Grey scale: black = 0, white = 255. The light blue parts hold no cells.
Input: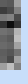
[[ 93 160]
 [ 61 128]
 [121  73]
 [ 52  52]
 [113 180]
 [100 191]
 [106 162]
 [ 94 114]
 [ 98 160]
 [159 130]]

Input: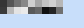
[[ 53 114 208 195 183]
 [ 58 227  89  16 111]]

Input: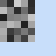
[[106 205  43]
 [188  44  49]
 [ 30 132 198]
 [156 168 163]
 [174  87  81]
 [164 123 176]]

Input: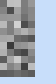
[[115 193 151]
 [132 161 135]
 [150 153 136]
 [185 209 110]
 [143 159 156]
 [166 107  85]
 [185 145 165]
 [177  85 137]
 [ 93 202 122]
 [183 151 188]
 [ 94 109  91]]

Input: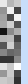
[[233 203]
 [147  68]
 [161 243]
 [167  84]
 [ 20 174]
 [182  66]
 [ 86 100]
 [134 112]
 [ 52 138]
 [228 252]
 [151  73]
 [202  50]]

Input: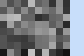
[[132 106 185 112 141]
 [ 89  88  95 123 145]
 [162 187 101  61 106]
 [ 63  98 120 139 119]
 [ 73 124 127 144  65]
 [ 84  62  79 117  88]
 [ 83  83  63 115  72]
 [ 23  87 195 181  36]]

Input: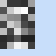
[[203  56 158]
 [ 83 238  52]
 [174 137 169]
 [ 69 175  53]
 [190 223  98]
 [ 42  93  33]
 [ 49 244  62]]
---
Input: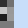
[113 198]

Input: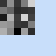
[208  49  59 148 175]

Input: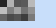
[185 114  84]

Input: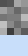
[150 104 124 192]

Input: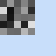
[ 82 157 113  45 147]

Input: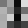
[221  38 209 174]

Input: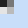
[119 228]

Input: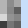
[168 135 215]

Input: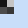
[196  76]
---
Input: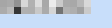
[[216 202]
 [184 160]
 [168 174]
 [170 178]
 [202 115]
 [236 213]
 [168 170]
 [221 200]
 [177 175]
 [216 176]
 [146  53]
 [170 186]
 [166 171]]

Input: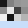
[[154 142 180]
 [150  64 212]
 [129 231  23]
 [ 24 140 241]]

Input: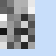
[[231 242 124  81 117  71 163]
 [177 164  48 209  41 220  37]
 [178 177 142 120  52  97 148]
 [128  92 132 153 159 146  83]
 [ 94 102 253 197  21 190 223]]

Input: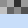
[[154  80]
 [ 48 139]
 [170 100]
 [143 192]]

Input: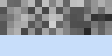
[[152 158  45 125 134]
 [175 110  61  95  99]
 [148 147  51 117 137]
 [117 102 138  79  38]
 [195  84  85  78  95]
 [191  85  81  79 101]
 [101 138 101 128 133]
 [178  86 182 101 168]
 [133 173 193 208 109]
 [192  69 160  79 164]
 [ 87 167  95 126  81]
 [185  72 158  88 145]
 [155 133 185 172  70]
 [102 160 151 166 177]
 [105 143 120 139 158]
 [178  82 106  87  88]]

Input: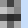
[[141 134  51 170]
 [ 65 166  43 100]
 [147 198  74 183]]

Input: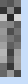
[[119  51 215  93 114  96 117 160 166 162  73]
 [ 85 136  41 133  78 117  95  65  89  55 153]
 [ 97  52 200 138 153 143 161 182 171 110 102]]

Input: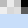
[[  4  91]
 [196 223]
 [235 216]
 [187 238]]
